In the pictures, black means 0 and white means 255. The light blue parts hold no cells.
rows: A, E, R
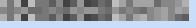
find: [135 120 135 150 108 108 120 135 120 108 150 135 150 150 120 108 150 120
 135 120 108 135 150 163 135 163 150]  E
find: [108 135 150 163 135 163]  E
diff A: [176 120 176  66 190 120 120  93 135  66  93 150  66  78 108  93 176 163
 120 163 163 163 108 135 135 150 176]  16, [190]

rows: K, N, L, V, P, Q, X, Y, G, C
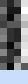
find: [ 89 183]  V
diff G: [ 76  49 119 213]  0, [63]

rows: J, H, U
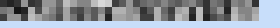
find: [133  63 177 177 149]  H
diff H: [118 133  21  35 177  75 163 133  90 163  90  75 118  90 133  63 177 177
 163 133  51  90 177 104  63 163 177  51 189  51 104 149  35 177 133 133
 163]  18, [149]
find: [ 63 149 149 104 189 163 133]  J
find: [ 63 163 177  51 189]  H
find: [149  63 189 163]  U
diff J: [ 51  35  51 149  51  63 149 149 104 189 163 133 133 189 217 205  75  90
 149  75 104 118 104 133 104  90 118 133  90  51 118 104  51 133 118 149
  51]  16, [63]

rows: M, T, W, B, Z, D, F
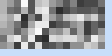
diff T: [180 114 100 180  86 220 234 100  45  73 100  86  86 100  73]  7, [114]
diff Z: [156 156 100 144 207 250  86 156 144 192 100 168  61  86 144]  13, [100]
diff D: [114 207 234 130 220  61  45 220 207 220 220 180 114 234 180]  4, [234]
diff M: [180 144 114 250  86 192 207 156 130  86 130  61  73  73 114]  1, [156]
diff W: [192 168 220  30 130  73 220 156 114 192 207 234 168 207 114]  3, [45]

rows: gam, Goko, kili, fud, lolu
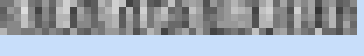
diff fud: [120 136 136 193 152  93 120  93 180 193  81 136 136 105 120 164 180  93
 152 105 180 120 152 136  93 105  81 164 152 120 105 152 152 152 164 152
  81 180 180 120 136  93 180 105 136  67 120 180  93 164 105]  24, [105]
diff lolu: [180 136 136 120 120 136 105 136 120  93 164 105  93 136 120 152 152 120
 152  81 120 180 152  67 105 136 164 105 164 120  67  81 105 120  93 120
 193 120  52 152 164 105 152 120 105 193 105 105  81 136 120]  38, [67]
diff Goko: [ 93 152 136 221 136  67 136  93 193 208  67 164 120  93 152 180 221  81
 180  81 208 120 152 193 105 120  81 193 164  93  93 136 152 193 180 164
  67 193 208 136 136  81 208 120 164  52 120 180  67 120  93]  16, [208]
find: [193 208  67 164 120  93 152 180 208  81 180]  Goko
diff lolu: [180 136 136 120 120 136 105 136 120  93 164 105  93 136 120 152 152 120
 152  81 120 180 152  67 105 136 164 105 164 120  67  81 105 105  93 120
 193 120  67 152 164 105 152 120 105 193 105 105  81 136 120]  33, [120]
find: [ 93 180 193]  fud
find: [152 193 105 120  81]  Goko

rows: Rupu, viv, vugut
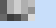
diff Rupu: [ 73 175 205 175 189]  0, [89]
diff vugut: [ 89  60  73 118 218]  0, [104]

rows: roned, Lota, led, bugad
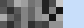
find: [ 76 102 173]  roned
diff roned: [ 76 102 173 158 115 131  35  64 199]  7, [76]
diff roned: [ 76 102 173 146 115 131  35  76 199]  3, [158]
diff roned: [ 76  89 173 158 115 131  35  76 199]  1, [102]

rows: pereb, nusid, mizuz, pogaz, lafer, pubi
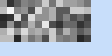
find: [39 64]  pubi
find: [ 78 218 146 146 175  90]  mizuz

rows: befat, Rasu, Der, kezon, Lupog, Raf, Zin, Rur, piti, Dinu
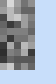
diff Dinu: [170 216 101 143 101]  1, [201]
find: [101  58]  kezon
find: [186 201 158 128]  Der
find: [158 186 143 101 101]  Rasu
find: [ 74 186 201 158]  Der
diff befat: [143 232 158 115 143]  1, [216]
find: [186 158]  Zin

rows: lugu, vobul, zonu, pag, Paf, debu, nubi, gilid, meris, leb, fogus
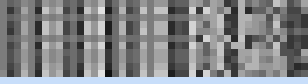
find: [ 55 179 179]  zonu
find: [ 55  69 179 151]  Paf

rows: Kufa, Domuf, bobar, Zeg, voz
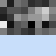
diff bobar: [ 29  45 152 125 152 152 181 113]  1, [57]
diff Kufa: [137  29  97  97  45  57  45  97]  2, [113]

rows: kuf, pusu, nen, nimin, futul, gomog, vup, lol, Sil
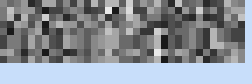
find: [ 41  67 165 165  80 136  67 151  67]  kuf
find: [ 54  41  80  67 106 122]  nimin
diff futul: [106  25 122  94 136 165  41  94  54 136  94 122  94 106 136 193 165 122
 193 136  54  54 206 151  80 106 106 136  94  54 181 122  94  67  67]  19, [122]
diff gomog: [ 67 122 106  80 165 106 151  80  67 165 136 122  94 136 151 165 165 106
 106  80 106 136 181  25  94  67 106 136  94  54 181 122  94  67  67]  2, [122]

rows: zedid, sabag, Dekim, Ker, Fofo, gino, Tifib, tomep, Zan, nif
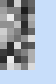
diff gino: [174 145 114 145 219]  0, [190]
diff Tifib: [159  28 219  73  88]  1, [42]

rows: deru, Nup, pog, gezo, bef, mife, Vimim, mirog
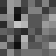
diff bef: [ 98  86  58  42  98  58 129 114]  5, [70]
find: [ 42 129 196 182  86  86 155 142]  gezo
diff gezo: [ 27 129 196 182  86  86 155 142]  0, [42]
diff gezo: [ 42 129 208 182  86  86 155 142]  2, [196]
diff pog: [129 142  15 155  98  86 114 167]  4, [86]

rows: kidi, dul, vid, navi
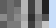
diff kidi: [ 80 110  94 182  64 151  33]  0, [94]
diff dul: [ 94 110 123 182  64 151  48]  6, [33]
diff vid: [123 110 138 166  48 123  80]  0, [138]
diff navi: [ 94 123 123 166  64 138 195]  3, [182]

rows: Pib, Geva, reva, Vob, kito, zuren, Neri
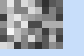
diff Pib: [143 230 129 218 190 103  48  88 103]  0, [158]
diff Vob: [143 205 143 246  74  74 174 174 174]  3, [230]
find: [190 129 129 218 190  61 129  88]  Geva
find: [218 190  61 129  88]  Geva
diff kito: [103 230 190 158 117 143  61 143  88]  1, [246]
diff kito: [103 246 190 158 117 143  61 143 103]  8, [88]

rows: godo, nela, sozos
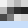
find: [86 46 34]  nela
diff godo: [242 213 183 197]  3, [213]
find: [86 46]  nela
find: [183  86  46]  nela
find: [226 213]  sozos

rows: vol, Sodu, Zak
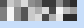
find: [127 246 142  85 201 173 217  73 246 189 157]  Sodu
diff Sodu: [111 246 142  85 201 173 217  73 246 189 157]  0, [127]
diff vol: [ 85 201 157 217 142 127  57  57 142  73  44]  2, [173]
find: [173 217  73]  Sodu
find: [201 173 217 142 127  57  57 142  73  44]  vol

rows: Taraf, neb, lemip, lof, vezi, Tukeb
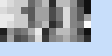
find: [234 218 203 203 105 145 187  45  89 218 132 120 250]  lof
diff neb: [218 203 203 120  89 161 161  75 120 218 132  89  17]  3, [105]
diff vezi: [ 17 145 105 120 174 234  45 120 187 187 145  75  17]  0, [31]
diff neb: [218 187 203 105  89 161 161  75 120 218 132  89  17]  1, [203]
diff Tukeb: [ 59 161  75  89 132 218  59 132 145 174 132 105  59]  12, [45]
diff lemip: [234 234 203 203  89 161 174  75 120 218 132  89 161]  6, [161]

